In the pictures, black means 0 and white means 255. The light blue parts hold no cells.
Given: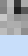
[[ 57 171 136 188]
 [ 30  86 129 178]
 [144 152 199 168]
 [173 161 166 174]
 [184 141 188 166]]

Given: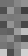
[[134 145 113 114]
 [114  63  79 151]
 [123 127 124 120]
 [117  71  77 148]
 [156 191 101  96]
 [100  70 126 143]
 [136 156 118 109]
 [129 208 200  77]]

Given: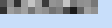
[[146 119  82 138  49 158 196 158  59 148 142 197 121 143]
 [159 144  47 156 141 160 116 153 143 114 127  72  24  98]]

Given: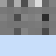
[[102 128 157 101 174  78 162 219]
 [117 119 120 117 122 116 121 123]
 [ 44 124 129 120  75 133 127 133]
 [111 119 121 117 118 119 121 123]
 [ 73 121 121 121  87 131 120 119]]

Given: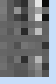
[[228  10 120  89  68  46 135]
 [160 103 124  88 147  73 127]
 [219  19 115  90  66  46 129]
 [115  99 101  97 103  89 103]
 [189  97 106  89 114  41 119]
 [ 97 101  99  99 100 100  99]
 [104  51 112 100  81 117 109]
 [103  94 102  99  99 100 101]
 [182  97 107  89 114  47 118]
 [138  57 112  96  88  91 114]
 [125  81  99  98  86  86 103]]

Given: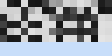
[[ 29  47 217  30  20 219  25  23  63 161 152 212 204 223 211 164]
 [ 20  26 208 209 210  43 174 210  22  33 215  39  76 187  34 220]
 [215 208  38 206 216  45 219 219 206 124  80  47  59  32  44  73]
 [223 221  65  29  31 203  36  27 220 222  22 217 209  68 225  29]
 [222 218  27 197 215  62 225 214 216 113  76  50  53  34  42  55]
 [228 224  71  23  25 215  31  26 216 223  25 224 220  79 223  20]]

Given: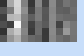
[[116 105  50 168 214 129  54 135  70 138  93]
 [ 94 110  85 123 209 143  68 121  88 134  97]
 [104 104  63 181 188 129  95 123  86 137 110]
 [134 118  79  63 248 123  65 106  90 135  67]
 [153 118  50 171 199 133  59 108  57 138  94]
 [101 116  85 148 176 125 105  98  58 134 110]]
